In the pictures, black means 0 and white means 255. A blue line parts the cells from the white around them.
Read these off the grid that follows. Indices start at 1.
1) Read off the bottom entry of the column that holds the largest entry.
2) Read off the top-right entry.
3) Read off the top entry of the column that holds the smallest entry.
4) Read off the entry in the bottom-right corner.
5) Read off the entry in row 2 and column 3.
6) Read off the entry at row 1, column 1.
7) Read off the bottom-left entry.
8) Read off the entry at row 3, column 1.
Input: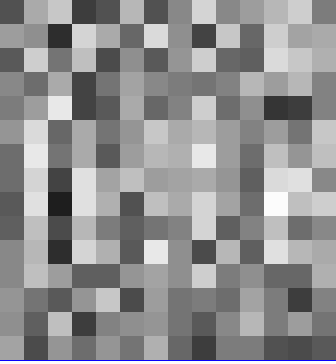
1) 81
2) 124
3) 199
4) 89
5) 45
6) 81
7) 163
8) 89

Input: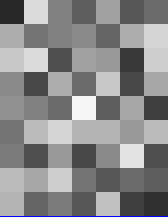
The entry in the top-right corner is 108
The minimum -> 40
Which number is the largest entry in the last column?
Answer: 213
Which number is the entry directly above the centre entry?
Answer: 108
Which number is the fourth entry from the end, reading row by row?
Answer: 87
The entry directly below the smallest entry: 174
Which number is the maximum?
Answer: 246
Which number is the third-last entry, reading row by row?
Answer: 193
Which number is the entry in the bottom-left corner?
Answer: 180
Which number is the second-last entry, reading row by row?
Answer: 64
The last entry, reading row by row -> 48
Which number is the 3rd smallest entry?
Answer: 56
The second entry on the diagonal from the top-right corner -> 174
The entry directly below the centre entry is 180
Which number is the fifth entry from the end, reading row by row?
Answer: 123
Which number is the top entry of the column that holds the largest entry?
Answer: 94
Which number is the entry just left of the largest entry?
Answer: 108
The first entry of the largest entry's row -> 145
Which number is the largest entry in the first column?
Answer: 199

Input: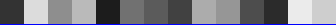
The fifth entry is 28
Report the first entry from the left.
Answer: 51
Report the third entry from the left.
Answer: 142
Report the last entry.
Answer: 206

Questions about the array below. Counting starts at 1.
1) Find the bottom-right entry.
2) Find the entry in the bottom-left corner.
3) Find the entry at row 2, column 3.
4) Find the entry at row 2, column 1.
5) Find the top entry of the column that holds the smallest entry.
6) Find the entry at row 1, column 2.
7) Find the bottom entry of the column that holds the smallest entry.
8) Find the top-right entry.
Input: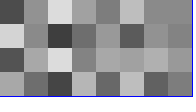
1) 125
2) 168
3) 62
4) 212
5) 220
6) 146
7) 69
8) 138

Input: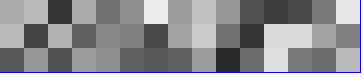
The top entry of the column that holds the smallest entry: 150
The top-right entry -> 230
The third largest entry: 224
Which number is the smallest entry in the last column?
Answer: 129
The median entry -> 135
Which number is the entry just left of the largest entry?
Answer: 143
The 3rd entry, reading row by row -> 53
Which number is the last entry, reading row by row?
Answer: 186
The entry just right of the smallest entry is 108
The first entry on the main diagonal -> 170
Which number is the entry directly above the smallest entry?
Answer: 114
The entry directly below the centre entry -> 96
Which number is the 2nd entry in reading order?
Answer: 186

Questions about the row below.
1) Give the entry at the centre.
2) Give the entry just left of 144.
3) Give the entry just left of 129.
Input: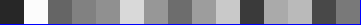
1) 109
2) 129
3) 101
